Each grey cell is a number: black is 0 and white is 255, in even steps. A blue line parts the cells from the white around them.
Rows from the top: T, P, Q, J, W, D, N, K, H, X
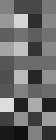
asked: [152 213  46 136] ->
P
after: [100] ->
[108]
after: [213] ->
[46]
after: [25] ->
[17]

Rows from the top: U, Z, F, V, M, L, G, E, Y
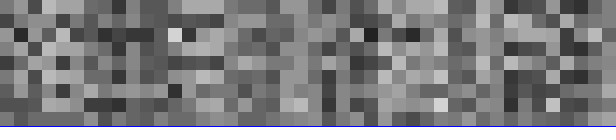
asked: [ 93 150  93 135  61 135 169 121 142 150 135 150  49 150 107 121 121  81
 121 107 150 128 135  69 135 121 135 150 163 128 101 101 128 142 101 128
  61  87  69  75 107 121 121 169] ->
G
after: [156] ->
[192]
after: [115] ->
[128]
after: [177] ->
[169]

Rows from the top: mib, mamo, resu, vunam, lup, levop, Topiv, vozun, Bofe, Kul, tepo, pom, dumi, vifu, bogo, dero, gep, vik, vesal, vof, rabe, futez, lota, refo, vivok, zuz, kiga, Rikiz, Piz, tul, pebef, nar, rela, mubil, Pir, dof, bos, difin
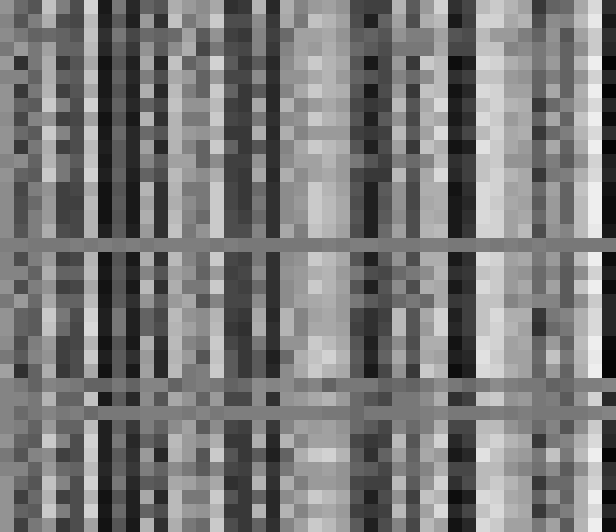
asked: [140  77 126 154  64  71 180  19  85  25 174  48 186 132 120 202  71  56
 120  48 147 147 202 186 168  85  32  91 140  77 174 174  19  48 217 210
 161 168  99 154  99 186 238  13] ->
vivok
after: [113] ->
[140]

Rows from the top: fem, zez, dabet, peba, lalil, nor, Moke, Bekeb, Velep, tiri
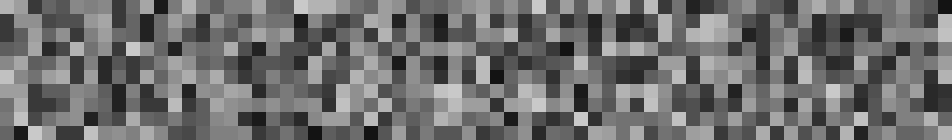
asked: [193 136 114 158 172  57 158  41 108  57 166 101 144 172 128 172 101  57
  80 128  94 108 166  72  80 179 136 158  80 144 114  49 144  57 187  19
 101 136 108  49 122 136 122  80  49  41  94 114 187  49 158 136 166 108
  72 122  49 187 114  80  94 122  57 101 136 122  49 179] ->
nor
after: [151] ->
[166]
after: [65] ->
[49]

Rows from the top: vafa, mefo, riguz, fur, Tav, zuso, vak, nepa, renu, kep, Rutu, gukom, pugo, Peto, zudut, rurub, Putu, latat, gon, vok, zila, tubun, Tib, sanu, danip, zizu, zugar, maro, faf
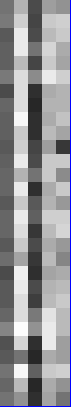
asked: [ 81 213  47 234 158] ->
danip
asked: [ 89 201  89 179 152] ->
zudut
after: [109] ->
[164]
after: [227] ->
[186]
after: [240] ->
[47]
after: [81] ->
[213]
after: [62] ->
[186]

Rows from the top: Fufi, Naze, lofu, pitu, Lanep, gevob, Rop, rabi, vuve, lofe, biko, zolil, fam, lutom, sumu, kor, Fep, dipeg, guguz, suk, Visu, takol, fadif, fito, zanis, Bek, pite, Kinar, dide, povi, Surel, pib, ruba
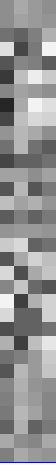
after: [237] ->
[202]
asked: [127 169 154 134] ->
dide
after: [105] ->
[85]

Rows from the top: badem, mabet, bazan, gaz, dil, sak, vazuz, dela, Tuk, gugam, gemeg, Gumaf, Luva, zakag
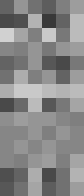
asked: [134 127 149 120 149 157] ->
gaz
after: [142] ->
[157]
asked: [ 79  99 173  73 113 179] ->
Luva
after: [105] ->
[187]

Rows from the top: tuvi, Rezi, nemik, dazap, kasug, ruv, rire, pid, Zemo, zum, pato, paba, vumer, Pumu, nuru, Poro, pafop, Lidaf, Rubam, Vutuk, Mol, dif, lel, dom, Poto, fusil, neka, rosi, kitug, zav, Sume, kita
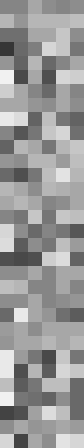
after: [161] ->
[220]
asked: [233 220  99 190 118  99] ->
Zemo
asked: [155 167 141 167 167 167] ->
dom
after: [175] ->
[167]
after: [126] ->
[214]

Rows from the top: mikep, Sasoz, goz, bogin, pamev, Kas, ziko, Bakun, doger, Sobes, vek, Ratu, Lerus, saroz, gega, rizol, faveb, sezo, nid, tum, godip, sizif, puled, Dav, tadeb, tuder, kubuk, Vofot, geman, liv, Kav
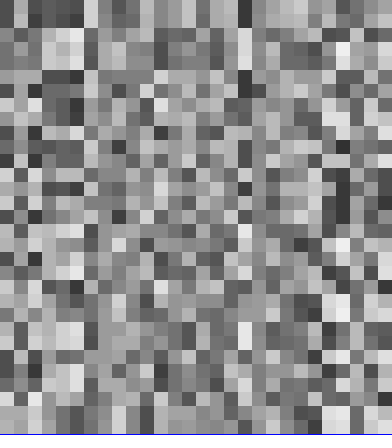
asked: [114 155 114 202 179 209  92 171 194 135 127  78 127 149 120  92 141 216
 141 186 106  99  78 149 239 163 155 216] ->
bogin
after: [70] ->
[114]

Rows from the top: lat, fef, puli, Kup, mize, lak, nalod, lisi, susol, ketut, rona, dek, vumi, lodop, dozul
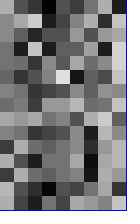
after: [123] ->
[60]
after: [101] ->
[53]
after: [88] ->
[167]
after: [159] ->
[29]
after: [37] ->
[81]
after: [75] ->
[195]
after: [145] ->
[137]

